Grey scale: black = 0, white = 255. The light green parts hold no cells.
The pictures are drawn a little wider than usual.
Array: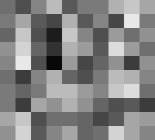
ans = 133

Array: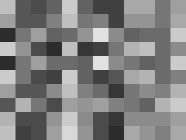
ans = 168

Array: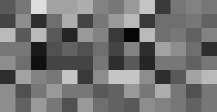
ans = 119

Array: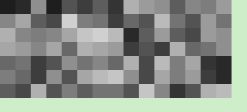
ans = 186

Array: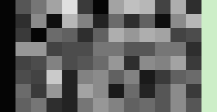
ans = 86
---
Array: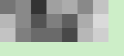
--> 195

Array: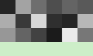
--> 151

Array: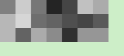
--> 183

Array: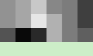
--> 83

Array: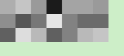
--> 96

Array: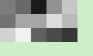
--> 210

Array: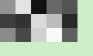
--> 138
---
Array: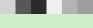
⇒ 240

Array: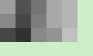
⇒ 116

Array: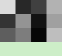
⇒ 40

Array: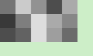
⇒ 146

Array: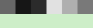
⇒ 225

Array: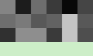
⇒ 58

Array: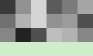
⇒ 91

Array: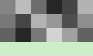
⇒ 38

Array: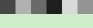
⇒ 30

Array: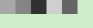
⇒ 49
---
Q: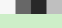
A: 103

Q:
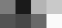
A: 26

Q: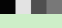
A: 227

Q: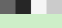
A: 38

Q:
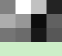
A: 255

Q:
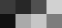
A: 39

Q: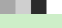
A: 207

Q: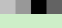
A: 152

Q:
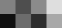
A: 78
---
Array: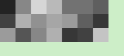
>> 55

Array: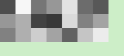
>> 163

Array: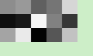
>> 54

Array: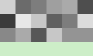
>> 220

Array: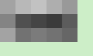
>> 92

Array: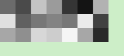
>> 65
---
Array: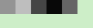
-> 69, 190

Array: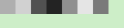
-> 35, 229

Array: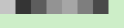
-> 147, 196

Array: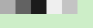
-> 27, 239

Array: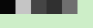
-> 69, 197

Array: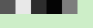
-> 45, 232

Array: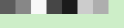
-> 70, 248

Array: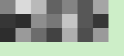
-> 120, 218

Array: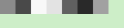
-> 227, 248
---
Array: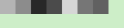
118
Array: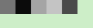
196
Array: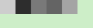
100
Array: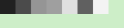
96
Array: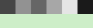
229
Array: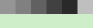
41
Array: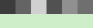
144
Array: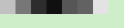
98
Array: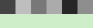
38
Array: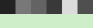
220
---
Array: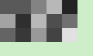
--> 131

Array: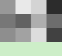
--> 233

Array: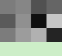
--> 134

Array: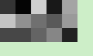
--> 207

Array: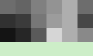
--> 147

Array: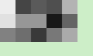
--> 90

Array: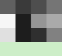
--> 58

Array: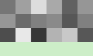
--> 169
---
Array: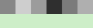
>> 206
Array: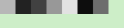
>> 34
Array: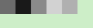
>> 25
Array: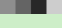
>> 100
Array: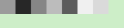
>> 39
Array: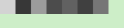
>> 55
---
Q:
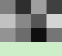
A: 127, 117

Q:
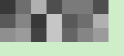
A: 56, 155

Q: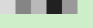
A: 218, 153

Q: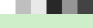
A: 255, 67

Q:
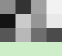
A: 141, 75

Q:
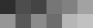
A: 46, 193
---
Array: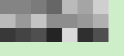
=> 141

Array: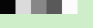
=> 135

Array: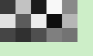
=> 236

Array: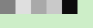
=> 169

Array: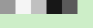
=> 192

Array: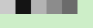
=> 179
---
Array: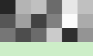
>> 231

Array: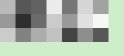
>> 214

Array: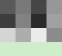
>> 70

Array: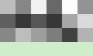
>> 252

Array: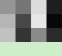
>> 220

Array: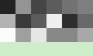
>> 114
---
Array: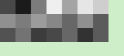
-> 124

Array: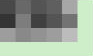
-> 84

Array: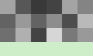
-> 57

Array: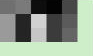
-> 14

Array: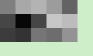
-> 179

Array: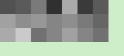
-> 122

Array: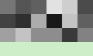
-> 96
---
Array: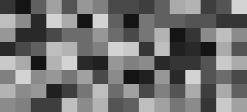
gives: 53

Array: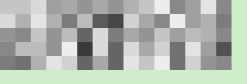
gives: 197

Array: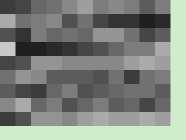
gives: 60

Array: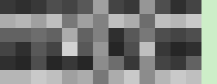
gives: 56

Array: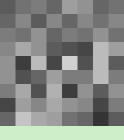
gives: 92
